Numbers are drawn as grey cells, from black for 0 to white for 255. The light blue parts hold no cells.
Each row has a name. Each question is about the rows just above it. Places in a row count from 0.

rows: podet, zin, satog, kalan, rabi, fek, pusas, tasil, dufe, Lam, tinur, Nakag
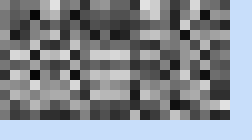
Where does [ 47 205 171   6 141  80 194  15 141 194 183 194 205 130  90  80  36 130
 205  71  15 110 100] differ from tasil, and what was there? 11, [205]
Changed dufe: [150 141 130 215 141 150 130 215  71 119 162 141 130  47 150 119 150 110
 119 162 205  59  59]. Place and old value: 15, [130]
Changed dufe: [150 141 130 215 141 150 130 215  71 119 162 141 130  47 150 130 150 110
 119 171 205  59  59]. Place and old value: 19, [162]
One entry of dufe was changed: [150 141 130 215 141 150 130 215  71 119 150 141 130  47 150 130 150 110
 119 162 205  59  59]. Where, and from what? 10, [162]

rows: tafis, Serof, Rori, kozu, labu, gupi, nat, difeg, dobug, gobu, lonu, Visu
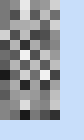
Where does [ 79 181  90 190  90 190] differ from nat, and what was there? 0, [90]
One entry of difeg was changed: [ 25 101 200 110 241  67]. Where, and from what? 2, [209]
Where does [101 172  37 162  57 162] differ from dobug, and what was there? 0, [110]
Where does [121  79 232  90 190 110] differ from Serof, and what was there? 2, [220]

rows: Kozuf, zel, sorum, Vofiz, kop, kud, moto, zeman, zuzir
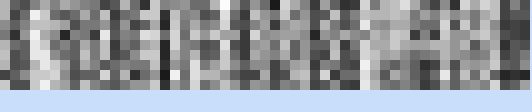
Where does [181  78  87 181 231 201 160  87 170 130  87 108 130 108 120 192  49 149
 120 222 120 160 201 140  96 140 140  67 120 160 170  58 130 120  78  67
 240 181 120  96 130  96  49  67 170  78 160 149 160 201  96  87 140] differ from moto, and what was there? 13, [120]
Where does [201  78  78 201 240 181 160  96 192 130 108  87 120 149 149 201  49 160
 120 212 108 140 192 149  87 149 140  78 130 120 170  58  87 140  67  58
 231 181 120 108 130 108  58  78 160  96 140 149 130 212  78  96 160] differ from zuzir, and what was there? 31, [67]
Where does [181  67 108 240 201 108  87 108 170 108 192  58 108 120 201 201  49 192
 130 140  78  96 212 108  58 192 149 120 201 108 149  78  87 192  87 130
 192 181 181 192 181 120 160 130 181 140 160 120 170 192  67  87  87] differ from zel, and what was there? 22, [222]
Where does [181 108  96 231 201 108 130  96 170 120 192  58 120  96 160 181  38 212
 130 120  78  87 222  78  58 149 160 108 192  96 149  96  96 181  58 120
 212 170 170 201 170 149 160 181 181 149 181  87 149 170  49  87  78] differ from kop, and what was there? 41, [160]
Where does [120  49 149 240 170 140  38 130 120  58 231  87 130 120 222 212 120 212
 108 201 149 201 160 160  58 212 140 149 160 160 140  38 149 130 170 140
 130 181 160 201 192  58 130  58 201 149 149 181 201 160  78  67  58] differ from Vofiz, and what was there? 16, [108]
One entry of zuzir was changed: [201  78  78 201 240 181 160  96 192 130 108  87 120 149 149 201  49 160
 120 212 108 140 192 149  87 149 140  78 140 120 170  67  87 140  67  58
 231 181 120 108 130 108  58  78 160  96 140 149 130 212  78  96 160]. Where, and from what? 28, [130]
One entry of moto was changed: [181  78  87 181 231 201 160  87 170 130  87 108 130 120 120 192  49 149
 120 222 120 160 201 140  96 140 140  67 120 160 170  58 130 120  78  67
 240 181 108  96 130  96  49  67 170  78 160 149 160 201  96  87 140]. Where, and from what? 38, [120]

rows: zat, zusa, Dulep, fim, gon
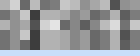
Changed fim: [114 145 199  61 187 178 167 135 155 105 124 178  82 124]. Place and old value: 4, [178]
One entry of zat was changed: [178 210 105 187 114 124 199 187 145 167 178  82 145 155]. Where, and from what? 10, [187]
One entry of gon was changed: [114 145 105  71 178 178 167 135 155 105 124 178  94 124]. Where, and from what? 3, [61]
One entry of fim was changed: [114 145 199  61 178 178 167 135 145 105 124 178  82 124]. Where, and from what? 8, [155]
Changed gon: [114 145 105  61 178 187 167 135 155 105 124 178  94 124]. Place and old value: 5, [178]
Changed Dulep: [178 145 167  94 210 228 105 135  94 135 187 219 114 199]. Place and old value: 3, [82]
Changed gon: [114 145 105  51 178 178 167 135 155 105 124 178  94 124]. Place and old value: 3, [61]

